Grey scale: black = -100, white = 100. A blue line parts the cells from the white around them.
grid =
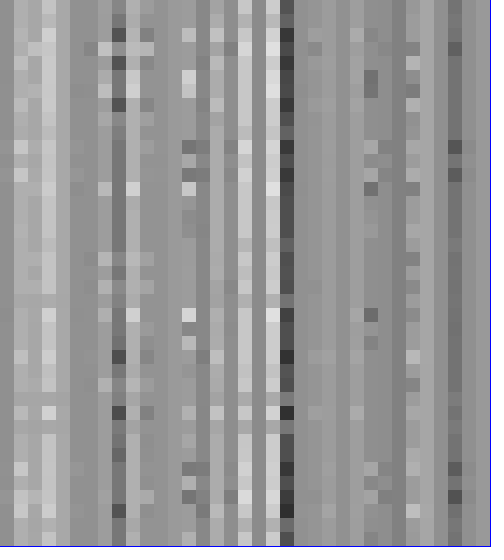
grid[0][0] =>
13
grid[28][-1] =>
20
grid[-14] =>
[13, 50, 31, 61, 32, 14, 15, 23, -39, 38, 5, 15, 21, 22, -1, 49, 11, 56, 9, 61, -61, 14, 22, 26, 14, 29, 12, 11, 1, 44, 31, 13, -10, 13, 20]
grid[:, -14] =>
[14, 14, 14, 13, 14, 14, 12, 14, 14, 14, 14, 14, 14, 13, 14, 14, 14, 14, 14, 14, 14, 14, 14, 14, 14, 14, 14, 14, 14, 14, 14, 14, 14, 14, 14, 14, 15, 14, 14]
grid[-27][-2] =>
10
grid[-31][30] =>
30
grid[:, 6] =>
[14, 14, 14, 5, 14, 14, 12, 14, 14, 14, 14, 14, 14, 14, 14, 14, 14, 14, 10, 14, 11, 14, 14, 14, 14, 15, 14, 12, 14, 14, 14, 14, 14, 14, 14, 14, 14, 14, 14]
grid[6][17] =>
56
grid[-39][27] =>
11
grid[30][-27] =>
-4
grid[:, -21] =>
[7, 7, 7, 7, 2, 7, 7, 3, 7, 7, -2, 7, -3, 7, 7, 7, 5, 7, 7, 7, 7, 7, 7, 7, 7, -1, 7, 7, 7, 6, 7, 7, 7, -3, 7, 2, -4, 7, 7]
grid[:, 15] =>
[28, 35, 51, 29, 45, 35, 35, 47, 28, 34, 35, 35, 35, 35, 35, 35, 35, 35, 33, 35, 29, 27, 37, 34, 35, 49, 35, 33, 28, 52, 30, 35, 35, 35, 35, 35, 45, 35, 35]
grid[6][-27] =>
-7
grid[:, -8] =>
[11, 11, 11, 7, 11, 11, 11, 11, 11, 11, 2, 11, 4, 11, 11, 11, 11, 11, 11, 11, 11, 11, 11, 11, 11, 11, 11, 11, 11, 11, 11, 11, 11, 4, 11, 0, 11, 11, 11]
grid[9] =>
[13, 35, 31, 47, 32, 14, 14, 23, -1, 38, 15, 15, 21, 22, 7, 34, 11, 47, 9, 54, -23, 14, 17, 22, 14, 24, 12, 11, 1, 16, 30, 13, -10, 13, 20]
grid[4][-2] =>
13
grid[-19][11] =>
15
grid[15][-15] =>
-38
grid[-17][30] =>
30
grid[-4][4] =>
32
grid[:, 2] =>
[31, 31, 31, 50, 31, 31, 40, 31, 31, 31, 36, 31, 33, 37, 31, 31, 31, 31, 37, 31, 37, 31, 32, 31, 31, 31, 31, 34, 30, 31, 29, 31, 31, 31, 31, 42, 31, 30, 31]
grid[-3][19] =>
60
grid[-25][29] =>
22
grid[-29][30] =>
30
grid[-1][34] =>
20
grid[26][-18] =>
51
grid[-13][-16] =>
52
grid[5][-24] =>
15
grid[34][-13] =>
17
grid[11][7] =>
23
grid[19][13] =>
23
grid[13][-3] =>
-10
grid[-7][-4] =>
13
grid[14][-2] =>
13
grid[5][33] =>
13

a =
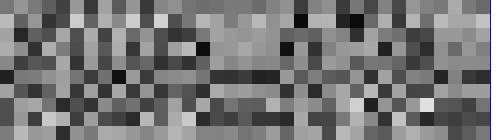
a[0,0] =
-6
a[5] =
[-74, -6, -3, 14, 24, -9, -53, -12, -87, 21, -54, 4, 9, 13, -8, -59, -61, -54, -73, -71, 20, -30, -1, -28, -33, 16, -61, 27, -39, 2, -4, -72, 1, -56, -65]
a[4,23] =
21
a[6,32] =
9
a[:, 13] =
[-10, -7, -51, 45, -61, 13, -36, -37, 58, 29]
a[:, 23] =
[13, 41, 14, 2, 21, -28, 10, -23, -46, -42]
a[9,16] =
8
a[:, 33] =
[-5, 30, 10, 18, 10, -56, 23, -49, -40, -27]
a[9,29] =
38
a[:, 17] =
[-5, 20, 16, 31, 15, -54, 23, -26, -30, -10]
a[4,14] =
-24
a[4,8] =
11
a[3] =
[36, 11, -61, 36, -3, -40, 26, -31, 36, -58, 28, -40, 25, 45, -89, 16, 20, 31, 19, 13, -86, 19, -61, 2, 19, 23, 32, -74, 18, -39, -65, 13, -18, 18, 0]
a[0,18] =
-15
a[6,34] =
23
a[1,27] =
37
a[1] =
[46, -24, 18, -59, -41, 59, -23, 37, 8, 61, -39, 64, -38, -7, 43, 27, -2, 20, 44, 14, 30, -92, 40, 41, -73, -91, -18, 37, -56, 41, -13, 46, 30, 30, 51]
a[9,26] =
-21
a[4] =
[7, -50, -32, -37, 32, -60, 21, -45, 11, -34, -19, -61, -43, -61, -24, 24, 5, 15, 4, 6, -19, 11, -42, 21, 14, -31, -7, -8, -21, -55, -38, 14, 9, 10, 8]
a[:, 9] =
[17, 61, -18, -58, -34, 21, -55, -11, -67, 19]
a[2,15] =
27
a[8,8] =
-50
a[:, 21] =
[-53, -92, -18, 19, 11, -30, 11, 23, 32, 25]
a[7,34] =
-10
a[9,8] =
30
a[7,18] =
-27
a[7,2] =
31
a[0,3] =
-26
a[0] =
[-6, 17, -4, -26, -49, 20, -55, 26, -30, 17, -55, 5, 13, -10, -14, -11, -4, -5, -15, 2, 14, -53, 2, 13, -54, -7, -44, 2, -44, 18, 1, -5, 34, -5, -18]
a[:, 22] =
[2, 40, -25, -61, -42, -1, -67, 10, -47, 29]

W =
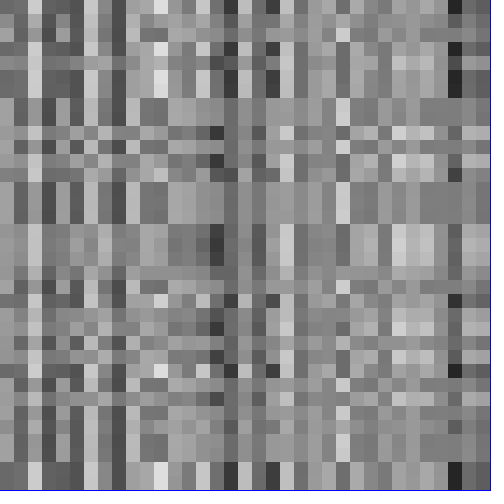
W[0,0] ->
-18
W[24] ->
[17, -19, 29, -34, 11, -28, 45, -2, -36, 38, 1, 8, 26, 18, 20, 0, -24, 18, -10, 5, 29, 3, 21, 9, 40, 8, 0, 14, 14, 21, 8, 3, -17, 4, -9]
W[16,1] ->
10
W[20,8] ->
-40
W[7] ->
[26, -22, 18, -39, 22, -28, 44, -7, -38, 44, -8, -11, 31, 26, 13, 8, -16, 12, -7, 19, 22, 8, 22, 3, 58, -1, -4, 20, 7, 21, -1, -1, -2, 7, -7]
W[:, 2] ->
[60, 34, 18, 60, 55, 60, 59, 18, 18, 52, 17, 52, 56, 19, 19, 18, 52, 51, 51, 38, 18, 55, 42, 51, 29, 53, 60, 19, 45, 19, 34, 18, 19, 60, 60]
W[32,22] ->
23
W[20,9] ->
46
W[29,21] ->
8
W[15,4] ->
23
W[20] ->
[27, -24, 18, -40, 22, -31, 46, -9, -40, 46, -10, -12, 33, 28, 15, 10, -16, 11, -6, 19, 20, 8, 24, 3, 61, -2, -6, 21, 5, 20, -3, -1, -1, 7, -9]
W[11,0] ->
21
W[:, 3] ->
[-24, -34, -40, -24, -11, -24, -25, -39, -40, -4, -40, -3, -15, -39, -39, -40, -6, -4, -7, -22, -40, -25, -14, -4, -34, -6, -24, -39, -11, -39, -33, -40, -39, -24, -24]
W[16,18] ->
-30
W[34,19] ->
-52
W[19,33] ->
18
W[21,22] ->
20
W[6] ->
[-16, -14, 59, -25, -24, -36, 56, 5, -38, 25, 30, 70, 19, -3, 54, -12, -54, 46, -15, -49, 48, -13, 21, 31, -11, 31, 5, -3, 27, 19, 31, 16, -68, -15, -26]
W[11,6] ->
5
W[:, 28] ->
[27, 13, 6, 27, 50, 28, 27, 7, 4, 62, 4, 63, 43, 6, 7, 5, 58, 62, 58, 33, 5, 27, 46, 62, 14, 57, 27, 5, 51, 6, 14, 5, 7, 27, 27]
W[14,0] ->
26
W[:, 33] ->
[-17, -2, 7, -16, 20, -17, -15, 7, 7, 40, 7, 40, 9, 7, 8, 7, 33, 41, 35, 18, 7, -11, 30, 40, 4, 32, -16, 6, 33, 7, -1, 7, 8, -16, -16]
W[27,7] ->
-8
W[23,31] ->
14
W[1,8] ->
-39
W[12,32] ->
-49
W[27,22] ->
23
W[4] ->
[7, 3, 55, -11, -9, 2, 23, 28, -12, 9, 32, 39, 2, -3, 6, -40, -30, 20, -26, -3, 55, -13, 9, 15, -15, 30, 28, -5, 50, 33, 44, 14, -40, 20, 13]
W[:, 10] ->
[31, 6, -9, 31, 32, 31, 30, -8, -9, 32, -10, 32, 31, -8, -8, -9, 31, 31, 30, 13, -10, 27, 20, 31, 1, 32, 31, -8, 23, -8, 6, -10, -8, 31, 31]
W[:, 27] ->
[-5, 11, 21, -5, -5, -4, -3, 20, 20, -6, 21, -5, -4, 20, 20, 21, -5, -5, -4, 7, 21, -2, 2, -5, 14, -6, -4, 20, 1, 20, 11, 21, 20, -5, -5]
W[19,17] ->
14
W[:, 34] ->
[-27, -16, -9, -27, 13, -27, -26, -7, -9, 36, -9, 35, 1, -8, -8, -9, 28, 35, 29, 8, -9, -22, 22, 36, -9, 26, -27, -9, 26, -8, -14, -9, -8, -27, -27]
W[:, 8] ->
[-39, -39, -40, -38, -12, -39, -38, -38, -40, 2, -40, 2, -20, -39, -38, -39, -3, 2, -3, -21, -40, -36, -10, 2, -36, -4, -38, -40, -6, -39, -38, -40, -39, -39, -39]
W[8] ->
[26, -24, 18, -40, 23, -31, 46, -9, -40, 46, -9, -12, 32, 28, 15, 10, -16, 12, -6, 19, 20, 9, 23, 3, 61, -2, -6, 20, 4, 20, -3, -2, -2, 7, -9]
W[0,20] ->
50
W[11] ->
[21, 13, 52, -3, 1, 25, 5, 40, 2, 1, 32, 20, -9, -2, -21, -56, -15, 5, -32, 25, 58, -13, 3, 4, -16, 29, 40, -5, 63, 42, 51, 14, -22, 40, 35]
